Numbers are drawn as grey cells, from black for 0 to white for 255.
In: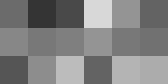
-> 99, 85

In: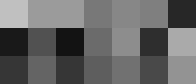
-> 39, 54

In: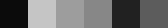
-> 92, 11

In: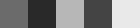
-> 233, 107

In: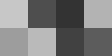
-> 179, 157

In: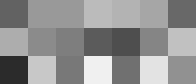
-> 104, 43

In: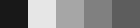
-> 93, 24
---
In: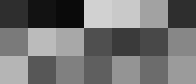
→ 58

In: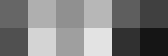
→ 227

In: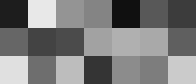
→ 176

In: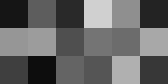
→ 116

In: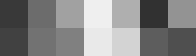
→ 211

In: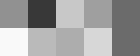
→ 173
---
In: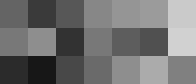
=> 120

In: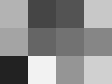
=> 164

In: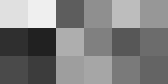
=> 47

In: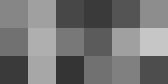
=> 113

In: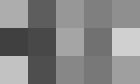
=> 64

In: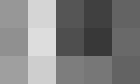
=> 144

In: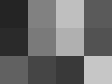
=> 42
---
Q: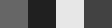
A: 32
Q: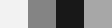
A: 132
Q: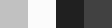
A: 251
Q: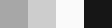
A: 205
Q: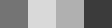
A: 217
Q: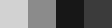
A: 139
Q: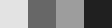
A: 103
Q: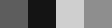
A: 20
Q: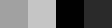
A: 197
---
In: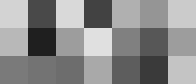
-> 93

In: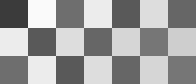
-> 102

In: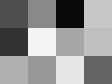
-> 151

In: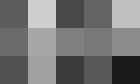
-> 60

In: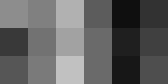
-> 106

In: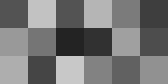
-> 130

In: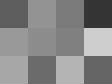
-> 107

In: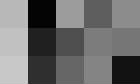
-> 102
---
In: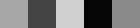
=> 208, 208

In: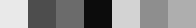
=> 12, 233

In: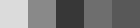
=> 55, 219

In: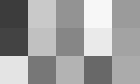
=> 134, 247

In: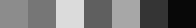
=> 95, 219

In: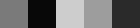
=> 205, 205

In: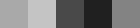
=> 73, 196

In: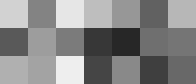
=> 55, 238

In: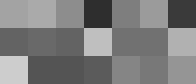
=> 191, 205
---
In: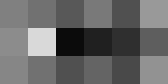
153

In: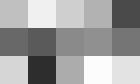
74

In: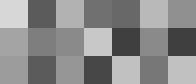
144

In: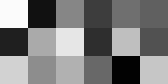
96

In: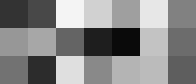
129

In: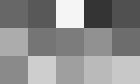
80

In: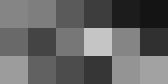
20

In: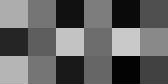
79

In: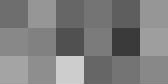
150
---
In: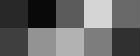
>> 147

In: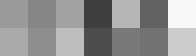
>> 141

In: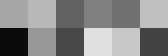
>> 152

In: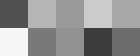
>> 121

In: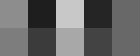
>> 59

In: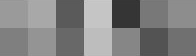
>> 148

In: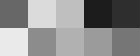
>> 140

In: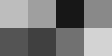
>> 64

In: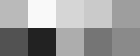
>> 34
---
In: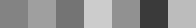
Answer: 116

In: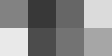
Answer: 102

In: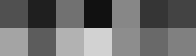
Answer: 113

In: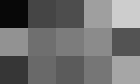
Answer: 77

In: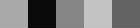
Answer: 134

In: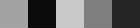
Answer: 201

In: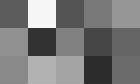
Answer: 84
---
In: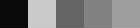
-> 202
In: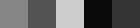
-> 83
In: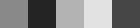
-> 36
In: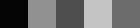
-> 145
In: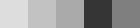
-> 194
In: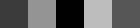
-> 148
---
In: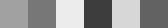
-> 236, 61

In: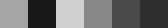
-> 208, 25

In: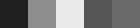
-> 234, 32

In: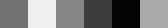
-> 239, 4

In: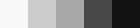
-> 247, 19

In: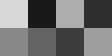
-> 216, 25

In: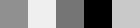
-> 239, 0

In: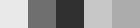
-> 233, 48

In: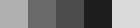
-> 218, 29

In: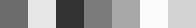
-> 251, 50
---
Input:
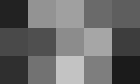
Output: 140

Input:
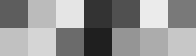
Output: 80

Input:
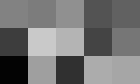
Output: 180

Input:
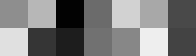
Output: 210

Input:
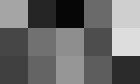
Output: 142

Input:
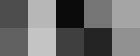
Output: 11

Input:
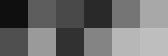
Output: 41
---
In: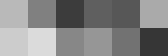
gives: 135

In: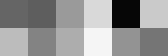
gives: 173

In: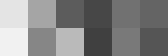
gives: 186

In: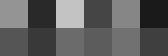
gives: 107

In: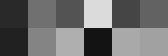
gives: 175

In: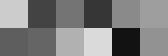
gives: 177
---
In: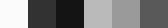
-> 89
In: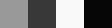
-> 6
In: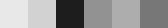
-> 119
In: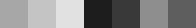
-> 94
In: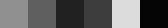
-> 5
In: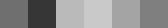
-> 127
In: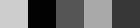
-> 55
